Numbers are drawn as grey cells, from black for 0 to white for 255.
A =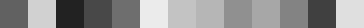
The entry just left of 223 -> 64
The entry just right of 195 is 182
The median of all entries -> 144
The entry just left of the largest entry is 110
